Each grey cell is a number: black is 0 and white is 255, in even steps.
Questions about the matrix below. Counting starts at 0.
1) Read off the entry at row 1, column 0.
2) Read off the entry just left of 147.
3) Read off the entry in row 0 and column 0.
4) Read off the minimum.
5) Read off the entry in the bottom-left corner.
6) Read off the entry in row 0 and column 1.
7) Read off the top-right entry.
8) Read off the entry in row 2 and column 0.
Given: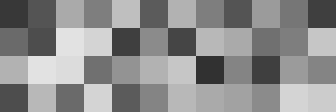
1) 106
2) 112
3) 56
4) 49
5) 77
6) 84
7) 63
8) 178

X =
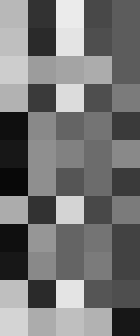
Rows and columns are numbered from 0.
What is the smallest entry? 8
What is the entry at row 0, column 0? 184
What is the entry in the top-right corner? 92
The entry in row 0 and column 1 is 50
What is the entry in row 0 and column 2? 235
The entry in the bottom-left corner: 212
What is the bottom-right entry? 23
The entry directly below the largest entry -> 228
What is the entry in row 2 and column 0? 205
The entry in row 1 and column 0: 191
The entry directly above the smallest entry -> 23

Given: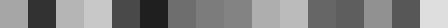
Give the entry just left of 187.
174
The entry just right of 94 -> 145
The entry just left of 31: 73
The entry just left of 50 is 166
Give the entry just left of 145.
94

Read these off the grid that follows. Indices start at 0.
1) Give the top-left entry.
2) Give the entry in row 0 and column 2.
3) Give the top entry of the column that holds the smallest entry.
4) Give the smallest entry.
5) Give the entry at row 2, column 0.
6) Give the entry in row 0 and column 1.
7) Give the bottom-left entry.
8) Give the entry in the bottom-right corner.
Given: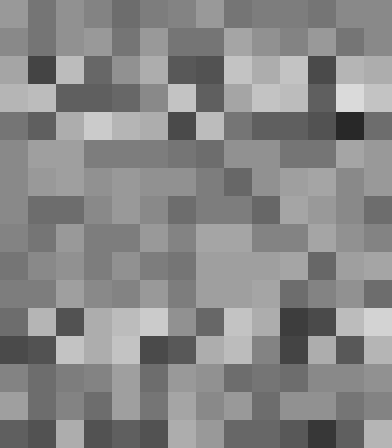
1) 153
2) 145
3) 137
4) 40
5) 165
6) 117
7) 95
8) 181

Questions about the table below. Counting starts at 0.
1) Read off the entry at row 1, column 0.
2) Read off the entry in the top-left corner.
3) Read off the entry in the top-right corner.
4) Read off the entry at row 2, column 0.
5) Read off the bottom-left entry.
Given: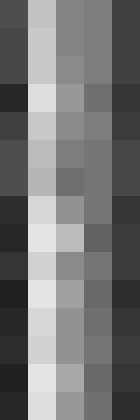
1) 71
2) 78
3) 65
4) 71
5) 39

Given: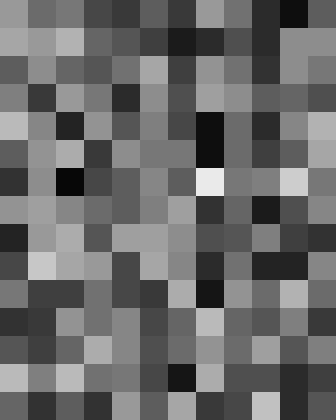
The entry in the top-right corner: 93
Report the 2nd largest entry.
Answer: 205
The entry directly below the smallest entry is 134
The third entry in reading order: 119
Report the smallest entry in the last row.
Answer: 43
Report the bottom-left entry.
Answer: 101
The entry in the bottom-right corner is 85
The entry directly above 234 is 14
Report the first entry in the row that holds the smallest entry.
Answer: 50
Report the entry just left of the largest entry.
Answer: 93
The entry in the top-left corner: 153
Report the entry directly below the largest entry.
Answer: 50
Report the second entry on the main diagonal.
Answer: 153
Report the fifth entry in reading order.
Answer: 57
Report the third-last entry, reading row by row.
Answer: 193
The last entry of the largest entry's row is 119
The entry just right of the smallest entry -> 71
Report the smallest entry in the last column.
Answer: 50
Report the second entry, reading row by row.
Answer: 107
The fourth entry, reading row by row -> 71
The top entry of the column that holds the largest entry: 153
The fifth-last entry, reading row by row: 57

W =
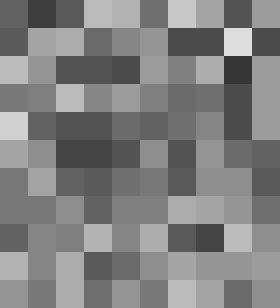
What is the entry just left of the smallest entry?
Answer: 172
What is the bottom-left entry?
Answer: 149
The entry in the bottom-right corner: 141
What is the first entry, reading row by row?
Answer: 98
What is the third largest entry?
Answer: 201
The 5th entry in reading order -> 178
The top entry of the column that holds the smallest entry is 83
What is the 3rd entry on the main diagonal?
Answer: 83
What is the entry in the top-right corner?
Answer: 156
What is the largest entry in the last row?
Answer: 186
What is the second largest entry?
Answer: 208
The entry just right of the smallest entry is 156
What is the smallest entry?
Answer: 54
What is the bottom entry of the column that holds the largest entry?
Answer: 106
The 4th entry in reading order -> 186
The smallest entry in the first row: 62
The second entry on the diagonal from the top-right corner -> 221
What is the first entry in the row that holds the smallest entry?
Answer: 186
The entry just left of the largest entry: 75

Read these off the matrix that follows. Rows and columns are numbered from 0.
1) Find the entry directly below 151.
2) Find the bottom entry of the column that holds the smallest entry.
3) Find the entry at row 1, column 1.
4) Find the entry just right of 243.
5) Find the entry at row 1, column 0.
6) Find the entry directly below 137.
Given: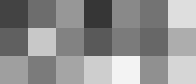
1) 130
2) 206
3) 200
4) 144
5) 96
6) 123

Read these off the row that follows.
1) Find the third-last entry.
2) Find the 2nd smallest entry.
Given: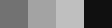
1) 163
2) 114

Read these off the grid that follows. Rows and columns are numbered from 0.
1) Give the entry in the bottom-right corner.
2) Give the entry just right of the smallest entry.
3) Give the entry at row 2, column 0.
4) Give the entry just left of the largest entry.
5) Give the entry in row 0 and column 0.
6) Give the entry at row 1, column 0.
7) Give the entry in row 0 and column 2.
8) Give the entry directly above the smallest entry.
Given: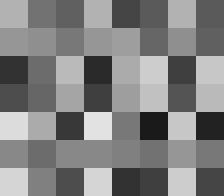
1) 69
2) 199
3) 50
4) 56
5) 178
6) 150
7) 96
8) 193

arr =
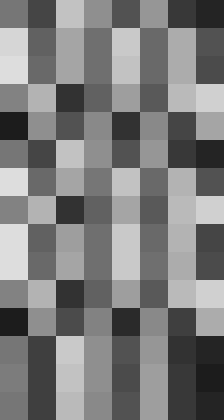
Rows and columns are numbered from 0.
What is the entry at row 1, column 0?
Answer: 214
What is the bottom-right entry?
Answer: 36
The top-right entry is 36
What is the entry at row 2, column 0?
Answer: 221
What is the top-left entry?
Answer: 118
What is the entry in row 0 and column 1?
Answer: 69
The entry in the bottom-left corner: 118
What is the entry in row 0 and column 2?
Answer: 194
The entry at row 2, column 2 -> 165

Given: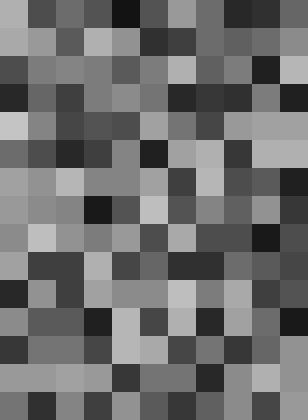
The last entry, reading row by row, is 153
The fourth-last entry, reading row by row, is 96
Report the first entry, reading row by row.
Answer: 176
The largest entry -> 196
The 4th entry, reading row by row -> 83
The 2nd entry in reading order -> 77
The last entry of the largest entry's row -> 161
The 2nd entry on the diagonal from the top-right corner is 108
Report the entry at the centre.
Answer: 190
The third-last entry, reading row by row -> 139
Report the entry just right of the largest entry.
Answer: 132
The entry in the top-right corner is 102
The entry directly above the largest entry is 40
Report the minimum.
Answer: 19
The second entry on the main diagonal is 153
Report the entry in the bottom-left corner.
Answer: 116
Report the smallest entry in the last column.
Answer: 25
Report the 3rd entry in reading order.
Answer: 108
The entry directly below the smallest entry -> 146
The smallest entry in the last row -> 48
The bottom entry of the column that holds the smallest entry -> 146
